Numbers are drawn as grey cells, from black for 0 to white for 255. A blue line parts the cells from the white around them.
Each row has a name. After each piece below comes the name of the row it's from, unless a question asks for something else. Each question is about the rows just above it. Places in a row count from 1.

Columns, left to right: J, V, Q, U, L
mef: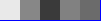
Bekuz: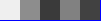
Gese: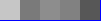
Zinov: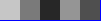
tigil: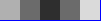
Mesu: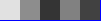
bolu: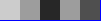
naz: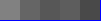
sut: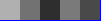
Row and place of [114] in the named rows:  sut, 2
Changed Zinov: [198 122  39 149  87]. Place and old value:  5, [79]
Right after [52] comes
[129]
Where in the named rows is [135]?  mef, 2
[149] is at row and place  Zinov, 4
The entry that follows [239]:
[141]
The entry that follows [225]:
[141]

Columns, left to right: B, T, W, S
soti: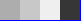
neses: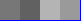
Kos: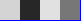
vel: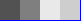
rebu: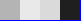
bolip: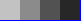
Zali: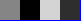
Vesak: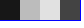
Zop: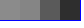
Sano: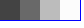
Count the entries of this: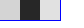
3
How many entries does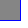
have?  1
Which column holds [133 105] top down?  T

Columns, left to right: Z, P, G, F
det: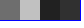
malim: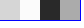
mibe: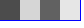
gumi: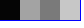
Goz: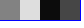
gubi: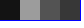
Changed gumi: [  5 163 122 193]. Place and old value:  4, [199]
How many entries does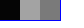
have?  3
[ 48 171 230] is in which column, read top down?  F
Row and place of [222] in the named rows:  Goz, 2

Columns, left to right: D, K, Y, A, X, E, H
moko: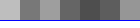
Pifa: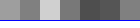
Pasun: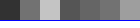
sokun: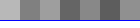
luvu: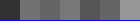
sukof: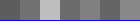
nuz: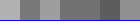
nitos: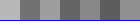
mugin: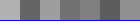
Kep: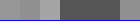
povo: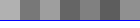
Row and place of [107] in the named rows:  sukof, 4
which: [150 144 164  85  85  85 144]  Kep
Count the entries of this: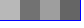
4

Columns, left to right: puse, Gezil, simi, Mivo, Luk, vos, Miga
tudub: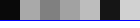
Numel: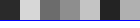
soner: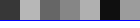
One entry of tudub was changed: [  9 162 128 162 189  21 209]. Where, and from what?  2, [169]
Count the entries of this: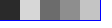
5
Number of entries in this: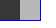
2
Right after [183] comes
[102]

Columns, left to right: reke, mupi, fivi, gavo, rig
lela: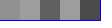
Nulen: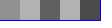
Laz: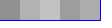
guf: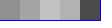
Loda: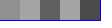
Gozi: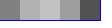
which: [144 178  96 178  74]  Nulen
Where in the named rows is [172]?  Laz, 5
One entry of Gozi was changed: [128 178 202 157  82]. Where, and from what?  3, [194]
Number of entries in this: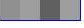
4
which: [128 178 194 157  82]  Gozi
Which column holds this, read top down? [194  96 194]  fivi

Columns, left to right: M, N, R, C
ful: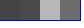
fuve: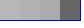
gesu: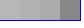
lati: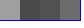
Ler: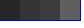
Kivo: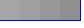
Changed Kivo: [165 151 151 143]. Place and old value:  2, [159]
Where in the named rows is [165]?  Kivo, 1

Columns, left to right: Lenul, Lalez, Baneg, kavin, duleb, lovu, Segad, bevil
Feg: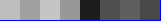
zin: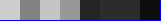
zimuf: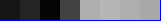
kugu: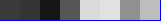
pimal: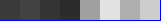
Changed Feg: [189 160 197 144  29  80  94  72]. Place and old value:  4, [152]
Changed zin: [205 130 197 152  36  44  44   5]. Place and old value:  8, [13]
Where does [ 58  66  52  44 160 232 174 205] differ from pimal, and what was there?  6, [226]
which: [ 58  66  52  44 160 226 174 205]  pimal
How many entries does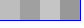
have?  4
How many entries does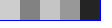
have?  5

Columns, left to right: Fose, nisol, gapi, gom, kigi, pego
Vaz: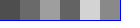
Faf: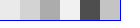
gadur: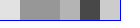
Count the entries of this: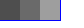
3
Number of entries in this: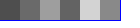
6
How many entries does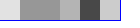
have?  6
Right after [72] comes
[204]
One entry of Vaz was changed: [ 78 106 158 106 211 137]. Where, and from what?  4, [99]

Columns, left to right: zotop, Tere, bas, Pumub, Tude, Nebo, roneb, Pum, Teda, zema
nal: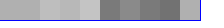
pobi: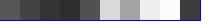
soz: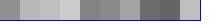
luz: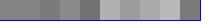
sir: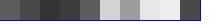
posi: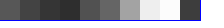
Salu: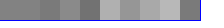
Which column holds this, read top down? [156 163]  roneb
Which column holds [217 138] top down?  Nebo
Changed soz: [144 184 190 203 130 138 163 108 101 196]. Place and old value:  10, [190]
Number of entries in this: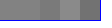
5

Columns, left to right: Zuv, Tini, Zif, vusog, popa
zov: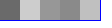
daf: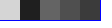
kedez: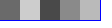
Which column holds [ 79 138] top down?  vusog
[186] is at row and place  kedez, 5
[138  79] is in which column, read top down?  vusog

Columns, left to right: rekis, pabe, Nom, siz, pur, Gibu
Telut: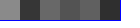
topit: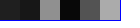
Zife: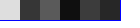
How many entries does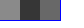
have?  3
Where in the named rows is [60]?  Zife, 5
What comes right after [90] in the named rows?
[15]

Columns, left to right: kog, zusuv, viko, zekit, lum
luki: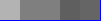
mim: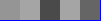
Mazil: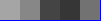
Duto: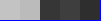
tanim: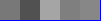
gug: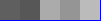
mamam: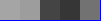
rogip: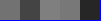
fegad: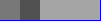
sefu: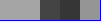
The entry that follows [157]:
[68]
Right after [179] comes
[127]
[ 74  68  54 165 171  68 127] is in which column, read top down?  viko

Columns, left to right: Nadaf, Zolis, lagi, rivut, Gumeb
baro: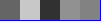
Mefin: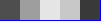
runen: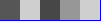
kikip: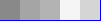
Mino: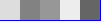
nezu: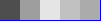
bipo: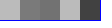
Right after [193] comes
[171]
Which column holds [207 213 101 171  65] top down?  Gumeb

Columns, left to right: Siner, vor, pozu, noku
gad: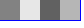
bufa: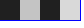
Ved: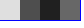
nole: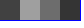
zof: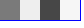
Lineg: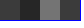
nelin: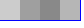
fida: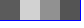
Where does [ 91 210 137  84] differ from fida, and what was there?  3, [145]
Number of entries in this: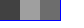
3
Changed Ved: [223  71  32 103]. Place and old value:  2, [78]
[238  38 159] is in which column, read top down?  vor
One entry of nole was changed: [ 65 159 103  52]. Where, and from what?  3, [109]
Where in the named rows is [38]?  Lineg, 2

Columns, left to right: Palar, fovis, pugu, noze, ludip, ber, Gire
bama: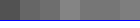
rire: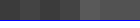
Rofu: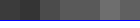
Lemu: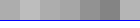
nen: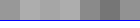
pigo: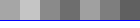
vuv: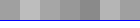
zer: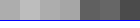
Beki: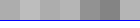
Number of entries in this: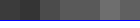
7
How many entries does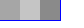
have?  3
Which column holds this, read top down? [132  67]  noze

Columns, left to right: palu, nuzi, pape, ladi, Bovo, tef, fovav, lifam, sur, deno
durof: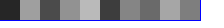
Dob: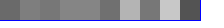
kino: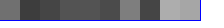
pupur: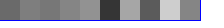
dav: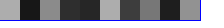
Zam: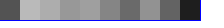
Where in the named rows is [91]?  pupur, 8
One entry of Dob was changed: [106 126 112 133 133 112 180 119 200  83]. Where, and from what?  3, [119]
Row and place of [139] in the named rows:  dav, 3
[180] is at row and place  Dob, 7
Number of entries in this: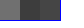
3
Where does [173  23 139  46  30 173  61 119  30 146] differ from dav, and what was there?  5, [38]

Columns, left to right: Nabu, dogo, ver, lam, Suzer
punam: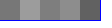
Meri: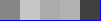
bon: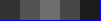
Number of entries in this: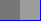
2
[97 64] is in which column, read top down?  Suzer
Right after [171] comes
[177]
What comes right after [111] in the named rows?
[71]
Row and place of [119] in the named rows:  punam, 1

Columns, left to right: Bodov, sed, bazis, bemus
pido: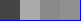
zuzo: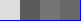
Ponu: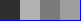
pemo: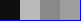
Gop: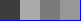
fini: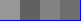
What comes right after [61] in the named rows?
[170]
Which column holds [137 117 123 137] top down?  bazis
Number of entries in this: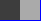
2
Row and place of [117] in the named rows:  zuzo, 3
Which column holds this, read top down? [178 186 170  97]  sed

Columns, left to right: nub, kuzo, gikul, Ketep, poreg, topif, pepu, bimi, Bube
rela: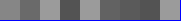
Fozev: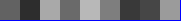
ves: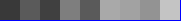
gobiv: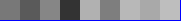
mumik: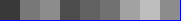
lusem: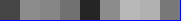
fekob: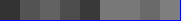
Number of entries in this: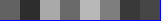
8
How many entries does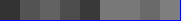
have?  9
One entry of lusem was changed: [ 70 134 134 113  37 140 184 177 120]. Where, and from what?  2, [140]
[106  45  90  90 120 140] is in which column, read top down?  kuzo
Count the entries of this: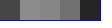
5
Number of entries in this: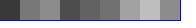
9
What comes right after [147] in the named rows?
[196]

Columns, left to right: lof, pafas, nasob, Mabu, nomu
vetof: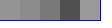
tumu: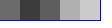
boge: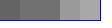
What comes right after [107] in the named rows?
[60]
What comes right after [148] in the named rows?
[140]

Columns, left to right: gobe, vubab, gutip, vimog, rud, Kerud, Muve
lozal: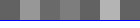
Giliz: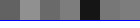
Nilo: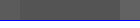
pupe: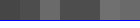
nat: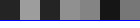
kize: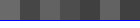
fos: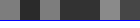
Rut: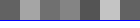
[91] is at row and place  Nilo, 1
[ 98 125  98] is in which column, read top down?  Muve
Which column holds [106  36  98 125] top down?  gutip
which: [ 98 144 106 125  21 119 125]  Giliz
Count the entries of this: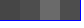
4
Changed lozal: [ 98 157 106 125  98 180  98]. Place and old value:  2, [151]
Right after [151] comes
[106]

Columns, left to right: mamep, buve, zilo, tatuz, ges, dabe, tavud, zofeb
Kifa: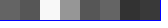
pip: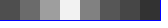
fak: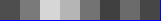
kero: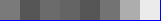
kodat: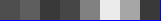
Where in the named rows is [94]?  kodat, 2
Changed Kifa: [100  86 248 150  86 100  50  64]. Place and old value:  8, [57]
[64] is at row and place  fak, 6

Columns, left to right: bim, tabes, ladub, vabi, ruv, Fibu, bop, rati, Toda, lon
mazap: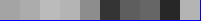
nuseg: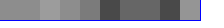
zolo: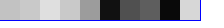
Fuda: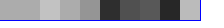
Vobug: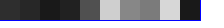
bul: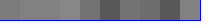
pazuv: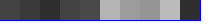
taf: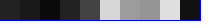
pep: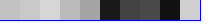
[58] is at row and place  pazuv, 2
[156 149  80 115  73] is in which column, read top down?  ruv

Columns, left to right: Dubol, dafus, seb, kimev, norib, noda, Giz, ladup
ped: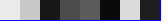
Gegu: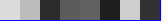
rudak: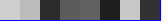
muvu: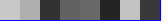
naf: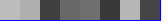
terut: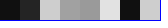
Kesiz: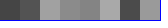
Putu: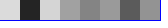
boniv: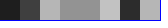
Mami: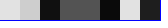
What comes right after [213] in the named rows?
[161]
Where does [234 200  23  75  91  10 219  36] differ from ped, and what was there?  8, [30]
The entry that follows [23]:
[75]

